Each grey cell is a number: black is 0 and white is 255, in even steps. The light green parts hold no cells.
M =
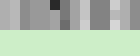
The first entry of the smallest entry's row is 175
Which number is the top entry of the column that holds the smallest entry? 41
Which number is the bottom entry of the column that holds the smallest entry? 163
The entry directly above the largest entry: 184
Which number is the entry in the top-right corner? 141
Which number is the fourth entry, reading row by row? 153
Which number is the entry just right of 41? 121
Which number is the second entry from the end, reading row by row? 175
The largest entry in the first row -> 205
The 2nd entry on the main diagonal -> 184
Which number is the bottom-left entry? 175
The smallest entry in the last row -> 109
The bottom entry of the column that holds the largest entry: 214

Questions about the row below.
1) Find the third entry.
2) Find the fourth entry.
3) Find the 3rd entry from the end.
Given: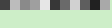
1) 138
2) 159
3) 94

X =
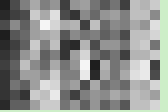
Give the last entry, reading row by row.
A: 213
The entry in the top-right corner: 203
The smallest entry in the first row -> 30
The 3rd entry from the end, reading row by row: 191
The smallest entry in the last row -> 41
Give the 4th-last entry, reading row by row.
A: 87
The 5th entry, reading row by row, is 127
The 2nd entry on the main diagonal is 63
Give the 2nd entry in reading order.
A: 75
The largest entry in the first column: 75
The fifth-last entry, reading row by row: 127

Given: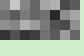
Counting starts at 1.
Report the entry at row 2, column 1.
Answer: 113
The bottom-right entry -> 102
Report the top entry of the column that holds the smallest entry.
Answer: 176
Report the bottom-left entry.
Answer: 52
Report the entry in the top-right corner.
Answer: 91
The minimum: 40
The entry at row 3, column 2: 133
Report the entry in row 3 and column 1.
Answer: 143
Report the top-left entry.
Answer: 133
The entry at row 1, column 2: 198

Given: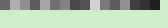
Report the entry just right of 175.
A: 144
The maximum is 209
